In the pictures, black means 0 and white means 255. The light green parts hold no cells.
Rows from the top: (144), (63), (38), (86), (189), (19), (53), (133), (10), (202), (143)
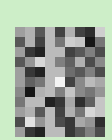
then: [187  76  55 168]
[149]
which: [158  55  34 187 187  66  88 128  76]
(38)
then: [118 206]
[197]
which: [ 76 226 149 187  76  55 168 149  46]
(202)
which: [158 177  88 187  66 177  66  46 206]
(144)

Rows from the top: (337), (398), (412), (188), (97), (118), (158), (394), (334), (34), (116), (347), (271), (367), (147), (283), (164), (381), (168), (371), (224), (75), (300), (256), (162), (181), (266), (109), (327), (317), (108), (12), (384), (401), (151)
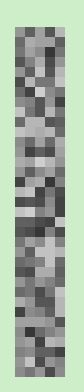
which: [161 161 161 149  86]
(317)
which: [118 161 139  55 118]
(412)
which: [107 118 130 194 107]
(256)
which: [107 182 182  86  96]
(34)

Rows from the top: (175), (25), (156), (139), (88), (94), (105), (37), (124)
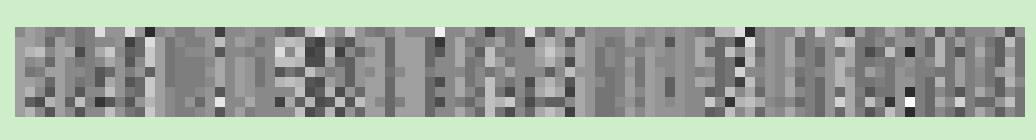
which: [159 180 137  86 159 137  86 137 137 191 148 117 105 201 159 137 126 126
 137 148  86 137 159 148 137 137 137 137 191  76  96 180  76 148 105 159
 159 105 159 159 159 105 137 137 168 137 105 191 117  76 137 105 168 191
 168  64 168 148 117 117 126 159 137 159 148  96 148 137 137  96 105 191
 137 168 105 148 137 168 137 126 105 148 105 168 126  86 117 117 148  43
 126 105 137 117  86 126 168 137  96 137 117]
(105)
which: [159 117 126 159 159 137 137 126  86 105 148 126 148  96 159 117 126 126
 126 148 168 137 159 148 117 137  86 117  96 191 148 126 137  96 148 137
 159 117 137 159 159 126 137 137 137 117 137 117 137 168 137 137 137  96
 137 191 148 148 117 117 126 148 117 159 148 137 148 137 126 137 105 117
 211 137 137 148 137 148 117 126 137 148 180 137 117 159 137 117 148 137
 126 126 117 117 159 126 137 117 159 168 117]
(88)
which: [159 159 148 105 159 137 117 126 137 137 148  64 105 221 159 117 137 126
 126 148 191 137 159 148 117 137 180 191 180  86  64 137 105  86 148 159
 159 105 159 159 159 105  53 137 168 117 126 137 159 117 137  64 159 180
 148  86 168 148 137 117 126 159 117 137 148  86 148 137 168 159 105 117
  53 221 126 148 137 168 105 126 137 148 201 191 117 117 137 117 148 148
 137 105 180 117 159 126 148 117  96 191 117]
(25)
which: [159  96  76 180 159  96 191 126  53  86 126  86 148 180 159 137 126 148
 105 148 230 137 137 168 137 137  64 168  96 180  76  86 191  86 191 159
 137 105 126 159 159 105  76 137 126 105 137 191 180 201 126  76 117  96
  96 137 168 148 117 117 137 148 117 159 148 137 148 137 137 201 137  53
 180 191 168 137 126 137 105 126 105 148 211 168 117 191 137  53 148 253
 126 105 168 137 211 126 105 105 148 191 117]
(37)

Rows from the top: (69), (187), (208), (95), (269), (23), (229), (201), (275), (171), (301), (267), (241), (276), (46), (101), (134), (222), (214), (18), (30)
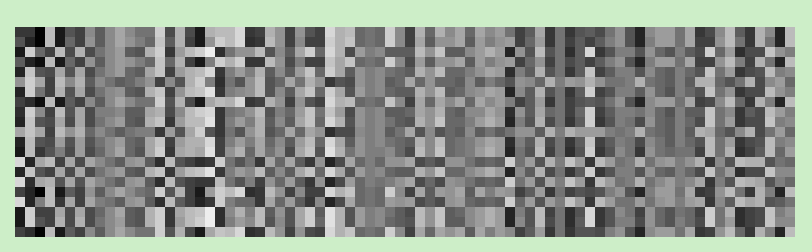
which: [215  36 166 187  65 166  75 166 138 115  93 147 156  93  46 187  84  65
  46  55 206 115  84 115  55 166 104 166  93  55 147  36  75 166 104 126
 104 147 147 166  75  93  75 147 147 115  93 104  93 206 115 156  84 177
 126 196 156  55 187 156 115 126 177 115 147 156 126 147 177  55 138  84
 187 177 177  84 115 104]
(276)
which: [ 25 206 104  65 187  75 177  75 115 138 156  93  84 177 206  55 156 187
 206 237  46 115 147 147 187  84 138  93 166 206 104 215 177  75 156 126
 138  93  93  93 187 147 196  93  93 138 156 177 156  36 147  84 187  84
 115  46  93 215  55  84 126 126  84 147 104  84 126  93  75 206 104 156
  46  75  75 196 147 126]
(208)
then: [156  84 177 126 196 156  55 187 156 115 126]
[177]
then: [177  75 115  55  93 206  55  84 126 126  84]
[147]

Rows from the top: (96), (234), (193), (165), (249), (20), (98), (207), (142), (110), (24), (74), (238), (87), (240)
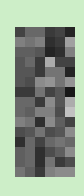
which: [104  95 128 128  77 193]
(142)
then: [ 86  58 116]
[116]
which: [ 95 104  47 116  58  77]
(87)
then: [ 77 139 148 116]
[148]

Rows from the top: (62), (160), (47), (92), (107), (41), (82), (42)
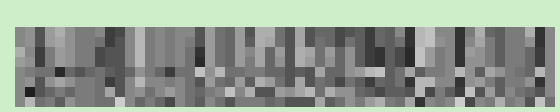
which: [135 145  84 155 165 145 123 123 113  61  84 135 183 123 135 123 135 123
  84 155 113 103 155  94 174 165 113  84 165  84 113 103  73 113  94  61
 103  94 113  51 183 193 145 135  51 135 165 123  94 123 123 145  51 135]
(160)
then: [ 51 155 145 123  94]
[123]
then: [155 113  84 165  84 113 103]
[73]

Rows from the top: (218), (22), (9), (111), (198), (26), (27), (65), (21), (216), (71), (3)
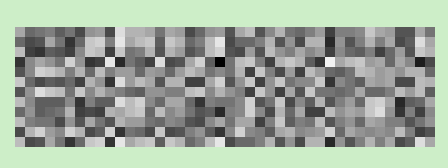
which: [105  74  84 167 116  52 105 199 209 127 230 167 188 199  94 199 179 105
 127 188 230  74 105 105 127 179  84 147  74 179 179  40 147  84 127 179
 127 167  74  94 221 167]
(22)
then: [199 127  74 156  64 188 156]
[105]

